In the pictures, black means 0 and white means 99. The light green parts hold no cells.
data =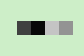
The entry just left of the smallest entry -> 25
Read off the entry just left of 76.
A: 3
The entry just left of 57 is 76
